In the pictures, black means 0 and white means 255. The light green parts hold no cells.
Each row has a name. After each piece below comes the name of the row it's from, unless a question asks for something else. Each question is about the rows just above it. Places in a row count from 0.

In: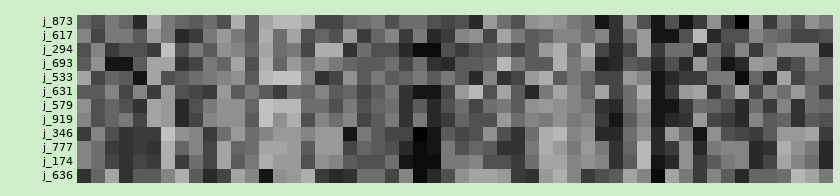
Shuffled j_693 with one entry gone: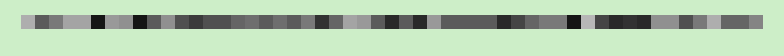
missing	[32]
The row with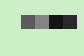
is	j_919
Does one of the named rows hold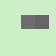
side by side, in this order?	yes
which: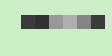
j_636

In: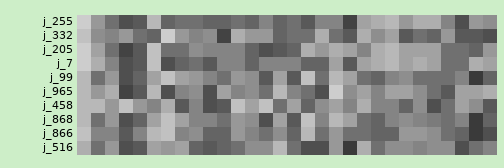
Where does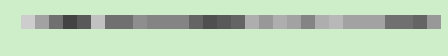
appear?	j_205
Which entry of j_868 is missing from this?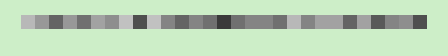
[123]
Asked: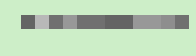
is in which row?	j_866

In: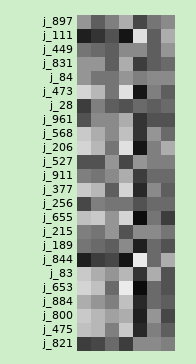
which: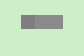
j_84
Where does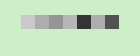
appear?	j_83
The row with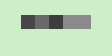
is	j_821
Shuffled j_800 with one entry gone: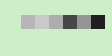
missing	[161]
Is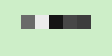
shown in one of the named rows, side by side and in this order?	no
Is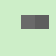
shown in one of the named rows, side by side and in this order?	yes

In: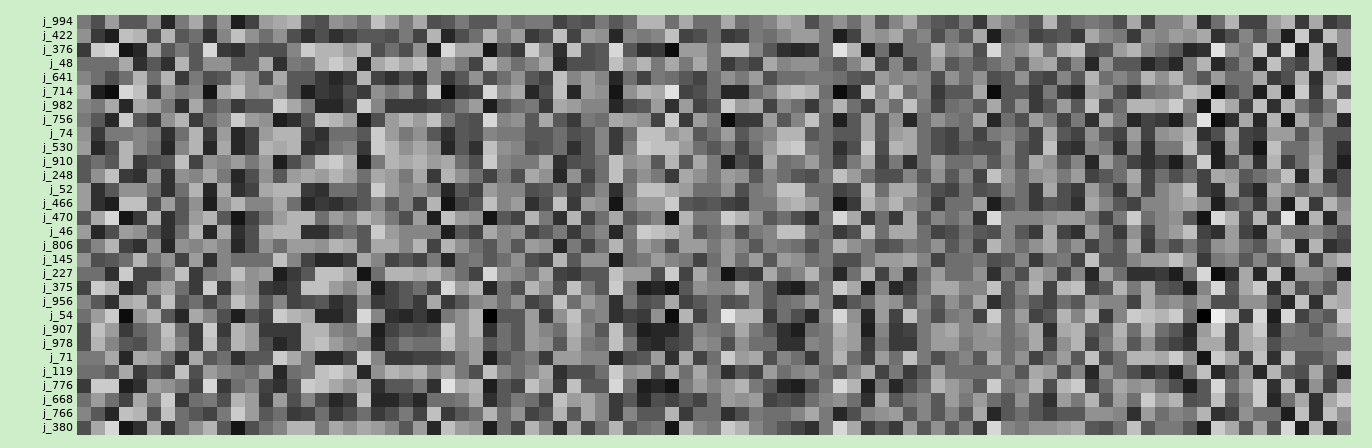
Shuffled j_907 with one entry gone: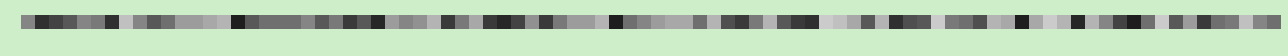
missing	[100]
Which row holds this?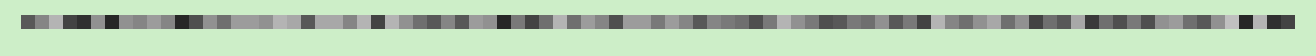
j_806
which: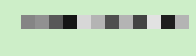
j_470
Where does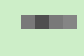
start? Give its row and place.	j_54, 60
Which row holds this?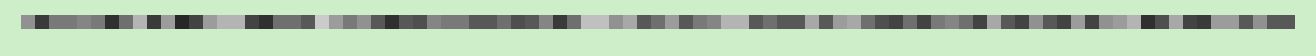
j_74

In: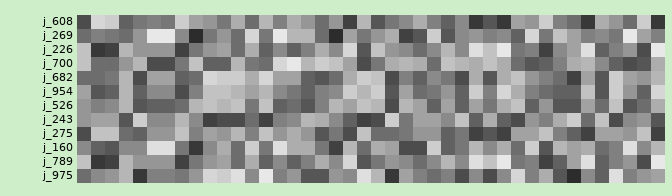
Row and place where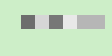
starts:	j_269, 11
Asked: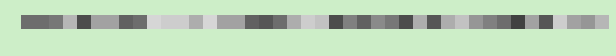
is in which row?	j_682
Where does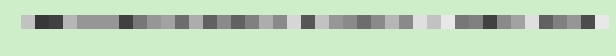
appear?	j_226
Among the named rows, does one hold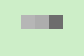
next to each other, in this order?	yes

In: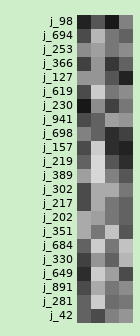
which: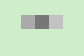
j_351
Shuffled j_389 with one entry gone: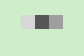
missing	[129]
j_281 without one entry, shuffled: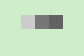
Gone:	[109]
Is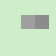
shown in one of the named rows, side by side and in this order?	no
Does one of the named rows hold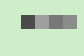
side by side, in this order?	no
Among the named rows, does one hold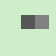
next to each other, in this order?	no
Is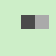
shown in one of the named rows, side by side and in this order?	yes

